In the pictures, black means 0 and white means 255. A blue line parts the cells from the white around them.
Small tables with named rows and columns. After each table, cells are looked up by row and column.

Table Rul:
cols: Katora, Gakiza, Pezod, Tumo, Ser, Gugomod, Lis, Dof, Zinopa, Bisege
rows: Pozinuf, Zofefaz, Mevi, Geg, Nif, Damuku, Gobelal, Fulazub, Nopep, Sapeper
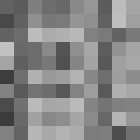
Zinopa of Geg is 146
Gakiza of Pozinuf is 91
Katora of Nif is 164
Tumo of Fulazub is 166
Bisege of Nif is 168
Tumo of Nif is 120
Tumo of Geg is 138
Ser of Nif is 80
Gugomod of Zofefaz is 149
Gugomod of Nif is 133
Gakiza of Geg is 105
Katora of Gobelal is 130
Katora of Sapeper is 129
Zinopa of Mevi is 99
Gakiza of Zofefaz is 97
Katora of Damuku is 61

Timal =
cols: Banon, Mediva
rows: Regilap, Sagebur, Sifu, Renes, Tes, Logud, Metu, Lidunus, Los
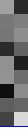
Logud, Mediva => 109
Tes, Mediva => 31
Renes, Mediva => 99
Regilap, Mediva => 42
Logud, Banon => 147
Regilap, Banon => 161

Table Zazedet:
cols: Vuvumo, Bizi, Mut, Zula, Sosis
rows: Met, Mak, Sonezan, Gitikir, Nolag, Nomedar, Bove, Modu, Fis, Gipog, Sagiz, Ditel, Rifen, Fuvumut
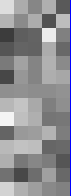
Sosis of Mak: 189
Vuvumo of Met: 221
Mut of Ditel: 135
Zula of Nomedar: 174
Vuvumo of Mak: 179
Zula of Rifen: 160
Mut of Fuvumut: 158
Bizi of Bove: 145
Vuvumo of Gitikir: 85
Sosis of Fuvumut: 129
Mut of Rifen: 109
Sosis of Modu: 143
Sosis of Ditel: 85
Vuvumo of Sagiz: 185
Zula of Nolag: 177
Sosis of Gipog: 125
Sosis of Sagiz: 105
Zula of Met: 175
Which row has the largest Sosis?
Mak

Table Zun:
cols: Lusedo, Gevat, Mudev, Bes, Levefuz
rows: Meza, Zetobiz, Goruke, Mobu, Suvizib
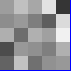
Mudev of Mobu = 144
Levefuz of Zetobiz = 219
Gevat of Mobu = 152
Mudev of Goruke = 176
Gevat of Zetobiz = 153
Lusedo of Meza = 157
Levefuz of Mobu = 176
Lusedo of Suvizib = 99
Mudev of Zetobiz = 126
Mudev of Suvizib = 112
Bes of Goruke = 160
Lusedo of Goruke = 175
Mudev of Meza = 167
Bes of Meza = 226
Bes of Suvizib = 145
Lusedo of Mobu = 76
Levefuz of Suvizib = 152
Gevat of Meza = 192
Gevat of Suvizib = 194

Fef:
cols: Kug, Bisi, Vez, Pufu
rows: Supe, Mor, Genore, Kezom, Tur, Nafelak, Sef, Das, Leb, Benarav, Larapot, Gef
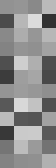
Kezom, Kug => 131
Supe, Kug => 146
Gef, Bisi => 142
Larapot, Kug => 117
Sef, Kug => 148
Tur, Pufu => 78
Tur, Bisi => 206
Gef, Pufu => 177
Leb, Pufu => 162
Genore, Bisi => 173
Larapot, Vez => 154
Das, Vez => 194
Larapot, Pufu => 115
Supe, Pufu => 186

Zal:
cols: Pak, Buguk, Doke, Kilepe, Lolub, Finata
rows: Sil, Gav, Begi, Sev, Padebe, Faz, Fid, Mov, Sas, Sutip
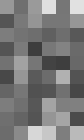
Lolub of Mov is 127
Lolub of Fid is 113
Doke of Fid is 81
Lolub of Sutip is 126
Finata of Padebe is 104
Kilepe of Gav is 119
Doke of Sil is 154
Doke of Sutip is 215
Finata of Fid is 71
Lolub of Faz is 177
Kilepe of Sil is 223
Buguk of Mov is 112
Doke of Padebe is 118
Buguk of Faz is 150
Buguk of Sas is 100
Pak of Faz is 72
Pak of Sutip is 108
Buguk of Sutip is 138
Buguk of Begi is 115
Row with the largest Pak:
Sil

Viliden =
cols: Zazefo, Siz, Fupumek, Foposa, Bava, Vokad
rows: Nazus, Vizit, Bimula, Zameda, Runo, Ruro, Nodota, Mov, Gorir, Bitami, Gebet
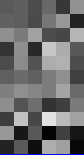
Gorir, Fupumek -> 71
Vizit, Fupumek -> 74
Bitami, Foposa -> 4
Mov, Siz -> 84
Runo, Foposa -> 173
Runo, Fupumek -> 83

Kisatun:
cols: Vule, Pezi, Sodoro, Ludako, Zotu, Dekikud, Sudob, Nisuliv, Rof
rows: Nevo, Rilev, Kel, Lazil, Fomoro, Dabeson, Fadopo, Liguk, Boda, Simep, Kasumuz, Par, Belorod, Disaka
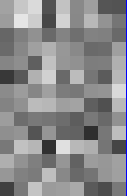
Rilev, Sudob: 184
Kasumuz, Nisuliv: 117
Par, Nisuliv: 151
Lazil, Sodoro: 160
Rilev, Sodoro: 205
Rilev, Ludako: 71
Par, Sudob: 156
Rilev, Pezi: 229
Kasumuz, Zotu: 224
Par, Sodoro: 127
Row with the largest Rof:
Fadopo

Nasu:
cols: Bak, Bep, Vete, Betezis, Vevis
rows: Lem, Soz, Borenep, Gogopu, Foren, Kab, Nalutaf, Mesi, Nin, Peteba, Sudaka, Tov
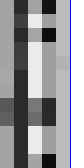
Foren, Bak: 164
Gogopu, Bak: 164
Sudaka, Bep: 42
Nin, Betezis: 42
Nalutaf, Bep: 42
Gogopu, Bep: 60
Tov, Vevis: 188
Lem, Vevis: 188
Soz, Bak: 164
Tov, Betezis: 14
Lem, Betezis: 19
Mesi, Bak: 88
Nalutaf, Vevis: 188
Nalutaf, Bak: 164
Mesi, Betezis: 40
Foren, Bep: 63

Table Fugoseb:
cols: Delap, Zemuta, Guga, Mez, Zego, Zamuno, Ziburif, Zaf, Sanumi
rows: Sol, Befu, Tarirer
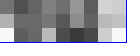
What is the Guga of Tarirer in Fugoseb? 104
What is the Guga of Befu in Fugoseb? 105
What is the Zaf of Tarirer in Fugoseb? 206
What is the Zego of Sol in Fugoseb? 110
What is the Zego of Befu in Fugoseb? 88
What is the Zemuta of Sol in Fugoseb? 80
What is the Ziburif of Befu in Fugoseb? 99
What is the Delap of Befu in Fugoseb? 177
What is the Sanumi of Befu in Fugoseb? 194
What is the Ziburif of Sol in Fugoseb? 92
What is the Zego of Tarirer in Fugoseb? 76
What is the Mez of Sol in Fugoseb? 128
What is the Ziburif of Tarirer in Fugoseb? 74
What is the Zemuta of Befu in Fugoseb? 105
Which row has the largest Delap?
Tarirer

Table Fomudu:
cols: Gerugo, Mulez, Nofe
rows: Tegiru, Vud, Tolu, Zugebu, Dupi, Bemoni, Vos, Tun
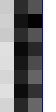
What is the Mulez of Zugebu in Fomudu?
10
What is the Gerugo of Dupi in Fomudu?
222
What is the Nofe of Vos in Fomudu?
49
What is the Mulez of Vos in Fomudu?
12
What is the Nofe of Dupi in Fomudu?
76
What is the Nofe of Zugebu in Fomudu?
40
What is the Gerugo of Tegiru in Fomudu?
203
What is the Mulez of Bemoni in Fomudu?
36
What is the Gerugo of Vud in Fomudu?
208
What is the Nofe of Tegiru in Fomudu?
84
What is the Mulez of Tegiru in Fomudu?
44
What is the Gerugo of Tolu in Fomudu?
202
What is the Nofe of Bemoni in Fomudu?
101
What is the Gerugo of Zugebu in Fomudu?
224
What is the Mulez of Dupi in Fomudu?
22
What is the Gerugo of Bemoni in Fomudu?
214
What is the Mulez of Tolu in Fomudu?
44
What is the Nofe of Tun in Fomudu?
103

